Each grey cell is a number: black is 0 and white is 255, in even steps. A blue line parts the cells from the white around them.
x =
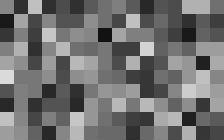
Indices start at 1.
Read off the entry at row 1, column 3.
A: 192
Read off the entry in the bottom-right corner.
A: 70
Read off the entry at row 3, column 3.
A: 62
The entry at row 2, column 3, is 70
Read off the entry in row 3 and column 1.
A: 54
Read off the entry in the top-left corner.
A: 134
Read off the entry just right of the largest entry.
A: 119
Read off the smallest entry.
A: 18
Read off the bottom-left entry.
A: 157
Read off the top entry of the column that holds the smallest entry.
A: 112
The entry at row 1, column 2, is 48
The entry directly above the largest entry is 164
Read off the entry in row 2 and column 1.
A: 25
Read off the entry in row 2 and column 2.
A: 164
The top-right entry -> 112
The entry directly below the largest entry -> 83
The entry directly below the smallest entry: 119
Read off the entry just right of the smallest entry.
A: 164

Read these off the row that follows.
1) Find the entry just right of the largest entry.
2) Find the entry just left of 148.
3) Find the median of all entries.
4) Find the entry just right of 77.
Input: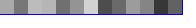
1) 77
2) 112
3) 133
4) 106

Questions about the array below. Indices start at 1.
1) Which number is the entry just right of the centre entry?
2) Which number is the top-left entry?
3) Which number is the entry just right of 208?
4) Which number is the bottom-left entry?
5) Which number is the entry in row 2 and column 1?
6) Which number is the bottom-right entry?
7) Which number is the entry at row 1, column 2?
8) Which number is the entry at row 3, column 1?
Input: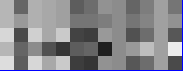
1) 153
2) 182
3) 168
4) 221
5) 182
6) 74
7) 101
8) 215

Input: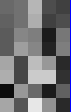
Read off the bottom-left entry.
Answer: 166
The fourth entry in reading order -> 77
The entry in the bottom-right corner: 41
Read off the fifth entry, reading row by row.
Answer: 64
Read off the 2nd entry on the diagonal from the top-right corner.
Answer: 64
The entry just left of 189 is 70
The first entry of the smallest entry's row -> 12
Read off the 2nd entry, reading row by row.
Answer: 113
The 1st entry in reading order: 105
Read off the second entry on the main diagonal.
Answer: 113
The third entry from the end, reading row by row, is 231
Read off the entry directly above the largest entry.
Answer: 105
